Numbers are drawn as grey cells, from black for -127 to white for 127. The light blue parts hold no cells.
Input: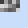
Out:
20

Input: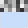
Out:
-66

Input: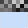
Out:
-16

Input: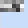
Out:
-34

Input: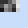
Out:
-106

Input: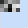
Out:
32

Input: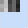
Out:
34
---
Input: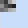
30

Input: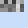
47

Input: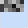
19

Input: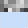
7

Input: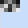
17

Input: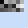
20

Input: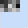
-25

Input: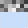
16

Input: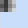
14

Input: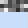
-52
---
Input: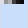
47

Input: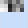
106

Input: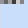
35

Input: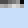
77

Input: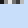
58

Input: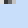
67

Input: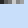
33

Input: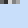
40

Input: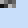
43

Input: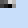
61
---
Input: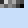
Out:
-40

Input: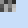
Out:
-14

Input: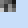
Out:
-46

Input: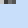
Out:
-16

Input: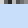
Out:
-14

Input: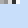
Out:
-78

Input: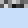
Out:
-26
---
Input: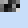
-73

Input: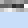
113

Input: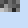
8

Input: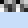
-88

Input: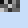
-82

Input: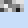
86

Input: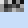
-21

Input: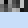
-10

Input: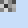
-21

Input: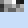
-28
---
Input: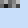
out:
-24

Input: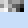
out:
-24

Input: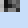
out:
-97

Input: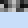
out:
-27

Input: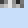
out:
18

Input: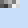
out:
54

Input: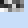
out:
83

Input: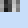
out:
-59

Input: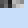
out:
54
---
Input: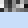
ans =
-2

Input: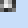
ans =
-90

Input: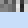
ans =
88

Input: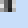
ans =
-13

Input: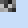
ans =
49

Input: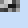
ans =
19

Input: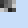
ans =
32

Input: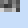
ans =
27
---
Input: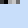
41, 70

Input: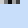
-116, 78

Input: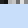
68, 94

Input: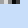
3, 94

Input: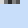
-84, 89

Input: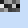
-83, 106

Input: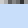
5, 76

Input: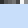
-11, 117

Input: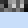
77, 77

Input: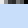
-85, 105
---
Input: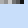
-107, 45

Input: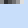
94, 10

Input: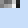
-91, 0

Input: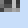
-73, -61

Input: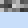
-30, 65

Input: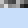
-35, 22

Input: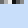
10, -18

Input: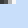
118, -70
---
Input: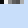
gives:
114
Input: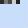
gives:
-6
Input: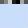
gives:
9
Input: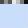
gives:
21
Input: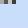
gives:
-40
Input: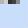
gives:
80
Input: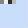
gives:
113
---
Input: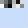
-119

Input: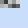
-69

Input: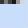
-102

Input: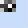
-125

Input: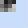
-102

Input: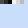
-116

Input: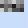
-100

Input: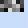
-124
